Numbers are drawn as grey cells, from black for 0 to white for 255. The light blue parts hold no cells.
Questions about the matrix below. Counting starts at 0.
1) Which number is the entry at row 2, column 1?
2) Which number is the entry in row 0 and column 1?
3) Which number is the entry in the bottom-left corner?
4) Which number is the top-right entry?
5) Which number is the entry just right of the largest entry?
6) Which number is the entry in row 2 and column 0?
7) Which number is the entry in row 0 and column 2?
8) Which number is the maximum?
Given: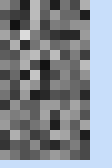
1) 18
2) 105
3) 146
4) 175
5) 125
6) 125
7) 29
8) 219

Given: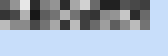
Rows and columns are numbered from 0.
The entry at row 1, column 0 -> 52
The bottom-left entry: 187
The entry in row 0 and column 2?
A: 231
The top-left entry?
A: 94
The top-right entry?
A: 63
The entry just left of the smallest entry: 178
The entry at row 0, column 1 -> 148
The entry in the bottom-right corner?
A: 115
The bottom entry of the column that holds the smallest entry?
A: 72
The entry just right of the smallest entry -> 94
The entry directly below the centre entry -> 187
